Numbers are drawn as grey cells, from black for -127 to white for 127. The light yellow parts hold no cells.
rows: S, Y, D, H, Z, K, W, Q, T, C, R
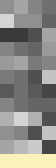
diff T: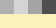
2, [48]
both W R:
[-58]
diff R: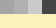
1, [57]
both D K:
[-48]
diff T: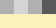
3, [-48]
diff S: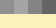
3, [-15]

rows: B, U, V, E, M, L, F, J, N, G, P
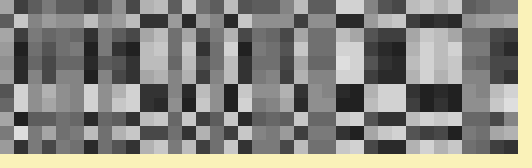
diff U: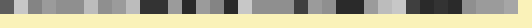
22, [15]
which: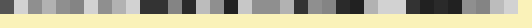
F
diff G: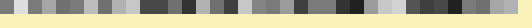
26, [38]
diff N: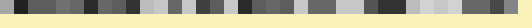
25, [82]
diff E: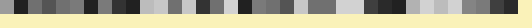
33, [-5]

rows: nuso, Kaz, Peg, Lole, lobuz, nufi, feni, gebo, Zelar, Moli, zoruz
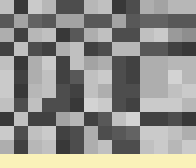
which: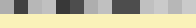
zoruz
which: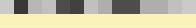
feni
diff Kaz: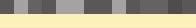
12, [-39]
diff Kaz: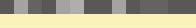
5, [35]
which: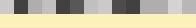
nufi
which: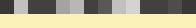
Zelar
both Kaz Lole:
[-39]

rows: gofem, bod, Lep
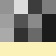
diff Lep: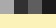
2, [-22]
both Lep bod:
[-100]

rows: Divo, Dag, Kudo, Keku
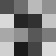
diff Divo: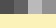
1, [-16]
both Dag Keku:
[89]

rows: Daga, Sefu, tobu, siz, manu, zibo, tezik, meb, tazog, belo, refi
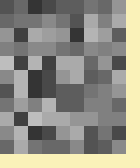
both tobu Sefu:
[42]
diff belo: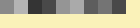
6, [-44]
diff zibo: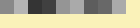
3, [-54]
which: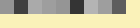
tobu
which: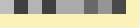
manu

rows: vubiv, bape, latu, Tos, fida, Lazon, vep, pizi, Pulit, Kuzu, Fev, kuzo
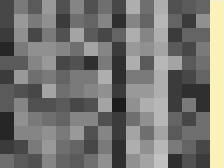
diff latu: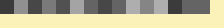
6, [-37]
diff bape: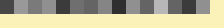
9, [5]
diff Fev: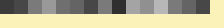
9, [46]

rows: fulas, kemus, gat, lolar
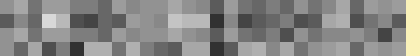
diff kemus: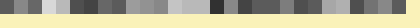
19, [-24]
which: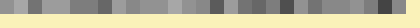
gat
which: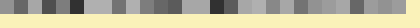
lolar
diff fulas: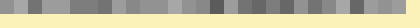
7, [-24]

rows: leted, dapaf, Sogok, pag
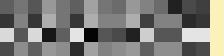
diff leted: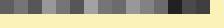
5, [-32]
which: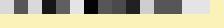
Sogok
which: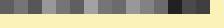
leted

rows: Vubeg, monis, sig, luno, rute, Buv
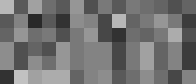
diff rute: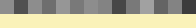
6, [3]
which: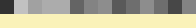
Buv
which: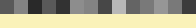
monis
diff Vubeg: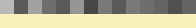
6, [-47]
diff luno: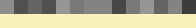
10, [33]
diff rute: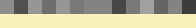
2, [13]

